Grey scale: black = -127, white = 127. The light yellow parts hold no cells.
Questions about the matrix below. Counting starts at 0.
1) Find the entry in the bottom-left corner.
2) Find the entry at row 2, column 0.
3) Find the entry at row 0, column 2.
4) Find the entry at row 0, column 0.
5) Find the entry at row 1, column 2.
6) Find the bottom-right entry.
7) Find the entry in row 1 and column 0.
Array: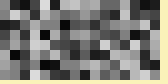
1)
11
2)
-99
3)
-110
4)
11
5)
23
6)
11
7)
0

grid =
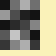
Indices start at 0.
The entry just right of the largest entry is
-28
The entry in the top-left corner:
-108
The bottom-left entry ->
-73
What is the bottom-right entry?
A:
-73
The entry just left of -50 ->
25
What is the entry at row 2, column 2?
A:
-61

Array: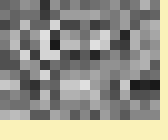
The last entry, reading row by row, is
6
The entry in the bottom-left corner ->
49
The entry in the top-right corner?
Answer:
-6
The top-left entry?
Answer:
-28
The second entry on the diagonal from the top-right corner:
-37
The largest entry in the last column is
49
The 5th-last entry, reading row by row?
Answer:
-6
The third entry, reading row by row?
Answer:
17
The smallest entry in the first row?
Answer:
-79
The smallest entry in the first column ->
-58
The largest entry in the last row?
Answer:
60
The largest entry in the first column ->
72
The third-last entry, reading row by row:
6
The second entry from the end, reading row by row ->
6
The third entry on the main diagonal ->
60
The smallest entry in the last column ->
-102

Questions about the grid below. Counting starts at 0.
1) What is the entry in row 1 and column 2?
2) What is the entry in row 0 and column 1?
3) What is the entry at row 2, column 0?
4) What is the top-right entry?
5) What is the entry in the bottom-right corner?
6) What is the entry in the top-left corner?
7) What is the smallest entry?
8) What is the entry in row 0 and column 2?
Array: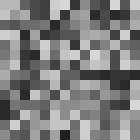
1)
44
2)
56
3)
-31
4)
78
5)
1
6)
56
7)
-95
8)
-31

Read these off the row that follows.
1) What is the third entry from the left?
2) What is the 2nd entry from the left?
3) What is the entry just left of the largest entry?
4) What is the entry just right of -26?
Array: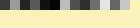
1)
-92
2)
27
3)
-17
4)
70

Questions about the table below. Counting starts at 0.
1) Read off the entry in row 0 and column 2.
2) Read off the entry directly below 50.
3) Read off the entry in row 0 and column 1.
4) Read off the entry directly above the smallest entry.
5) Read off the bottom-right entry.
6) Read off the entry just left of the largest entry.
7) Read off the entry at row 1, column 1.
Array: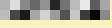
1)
9
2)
60
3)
94
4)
-35
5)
9
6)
60
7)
-57

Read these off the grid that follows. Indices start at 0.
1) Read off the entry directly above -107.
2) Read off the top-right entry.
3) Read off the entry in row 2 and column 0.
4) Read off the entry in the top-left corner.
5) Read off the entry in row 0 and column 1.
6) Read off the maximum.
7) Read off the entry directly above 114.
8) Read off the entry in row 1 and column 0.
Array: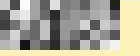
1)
-4
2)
-95
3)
-64
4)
75
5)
-52
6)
123
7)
-42
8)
-52

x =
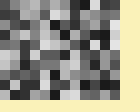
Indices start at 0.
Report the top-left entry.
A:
-47
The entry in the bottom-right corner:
-37
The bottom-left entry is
56
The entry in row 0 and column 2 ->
35
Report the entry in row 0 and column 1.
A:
4
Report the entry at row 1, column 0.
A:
-68
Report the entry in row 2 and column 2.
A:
-68
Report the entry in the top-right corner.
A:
-58
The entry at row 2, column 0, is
13

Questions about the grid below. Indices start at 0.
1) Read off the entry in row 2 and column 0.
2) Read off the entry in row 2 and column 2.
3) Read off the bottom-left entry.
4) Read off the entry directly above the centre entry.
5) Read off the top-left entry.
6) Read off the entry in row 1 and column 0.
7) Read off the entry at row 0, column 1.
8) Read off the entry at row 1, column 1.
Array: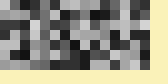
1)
-68
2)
-89
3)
27
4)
9
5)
71
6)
27
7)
-24
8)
38

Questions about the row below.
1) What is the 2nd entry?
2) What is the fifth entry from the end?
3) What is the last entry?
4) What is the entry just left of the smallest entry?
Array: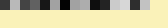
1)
57
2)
-92
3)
66
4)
34

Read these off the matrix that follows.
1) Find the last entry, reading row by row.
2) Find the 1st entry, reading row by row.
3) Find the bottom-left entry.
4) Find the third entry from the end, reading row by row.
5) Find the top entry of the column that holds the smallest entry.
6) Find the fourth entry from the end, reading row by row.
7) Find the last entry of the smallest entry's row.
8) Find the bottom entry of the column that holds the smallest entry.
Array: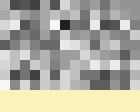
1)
86
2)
51
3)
118
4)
20
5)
86
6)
-34
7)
0
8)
86
